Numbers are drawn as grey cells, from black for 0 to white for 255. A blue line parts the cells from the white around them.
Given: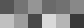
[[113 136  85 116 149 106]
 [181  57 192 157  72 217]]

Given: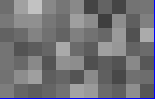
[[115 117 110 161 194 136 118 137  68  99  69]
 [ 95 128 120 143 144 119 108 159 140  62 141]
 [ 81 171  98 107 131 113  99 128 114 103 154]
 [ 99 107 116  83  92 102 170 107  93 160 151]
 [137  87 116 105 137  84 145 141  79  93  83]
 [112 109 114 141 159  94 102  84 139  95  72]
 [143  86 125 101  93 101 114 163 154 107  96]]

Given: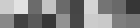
[[105  54 205 226 107 195 106  69 212 116]
 [127 120 137  66  90  56 147  71 204 201]]

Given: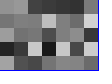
[[ 50 122 146 152  66  59  54]
 [108 210 117 127 125 190 127]
 [141  56 157 114 119  77 127]
 [ 72 205  36  58 201  25 200]
 [132 107 163  81  72 116 134]]

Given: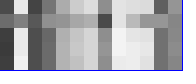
[[ 95 149  75 233  68 117 172 204 221 142 227 222 219]
 [150 134 108 128  88 144 148 167 175  74 227 186 150]
 [113 136  62 233  78 104 176 197 213 142 243 229 225]
 [113 140  59 233  78 107 179 200 213 149 243 237 231]
 [113 134  62 240  78 107 179 193 213 142 235 237 225]]

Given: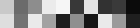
[[ 58  11 201 107 141 235 246  56 227  50]
 [155  31 222 115 234 162  30 143  22 234]]

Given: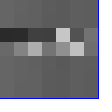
[[ 94  93 101  98  96  92  90]
 [ 94  93 101  97  96  91  90]
 [ 82 114  42  43  64  63 198]
 [192 110 105 131 174 116 144]
 [ 94  93 101  98  96  92  89]
 [ 94  92 101  98  97  91  90]
 [ 94  92 101  97  97  91  90]]
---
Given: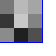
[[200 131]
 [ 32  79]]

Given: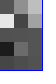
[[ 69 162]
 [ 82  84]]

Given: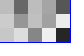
[[150 192]
 [221 134]]

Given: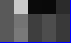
[[116  62]
 [121  62]]

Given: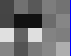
[[ 17  17]
 [ 98 223]]

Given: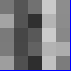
[[84 48]
 [70 88]]

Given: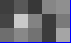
[[201 131]
 [136 114]]

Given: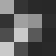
[[160 147]
 [202  89]]
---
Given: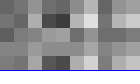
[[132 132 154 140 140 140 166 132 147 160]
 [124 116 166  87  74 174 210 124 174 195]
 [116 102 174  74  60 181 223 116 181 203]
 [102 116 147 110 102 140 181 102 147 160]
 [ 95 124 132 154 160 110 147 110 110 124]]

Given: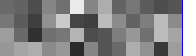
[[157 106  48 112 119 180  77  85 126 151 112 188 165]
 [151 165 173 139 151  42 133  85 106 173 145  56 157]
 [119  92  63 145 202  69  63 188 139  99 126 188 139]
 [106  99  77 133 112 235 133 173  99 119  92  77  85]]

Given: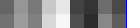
[[114 156 128 215 246  79  44 136  93]
 [101 150 121 200 231  66  52 108  73]]

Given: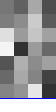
[[244  50 155 105]
 [223 155 197 161]
 [132 147 230  50]
 [125 140 203  91]
 [119  97 168  78]
 [105 168 132  66]
 [ 84 176 140 161]]

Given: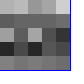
[[178 186 151 165 207]
 [159  93 165  80  52]
 [129 117 123 117 109]
 [ 93 101 101 101 109]
 [ 39  73  39  86  73]]

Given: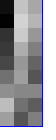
[[189 113  93]
 [159  85 127]
 [143 135 135]
 [113 159  85]
 [ 71 151 100]
 [ 57 173 127]
 [ 50 203 151]
 [ 15 195 167]
 [  2 210 181]]

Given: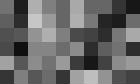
[[162  87 140 114 154  59  23  66 140 154]
 [114  29 175 127 102 169 102 102  53  23]
 [ 95  45 198 154 102 175 120  37  29 108]
 [ 80  87 147 175 127  74  66  45 120 169]
 [ 74  15 133 133 108 140  45  95 114  45]
 [ 53 127  87 108  53 162 190 147  80  66]]

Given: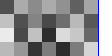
[[235  73 193  44 219 199 104]
 [193  80 132  73 110 185  88]
 [185 151  52 124  44 124 213]
 [ 80 171 139 171 145  96 165]]
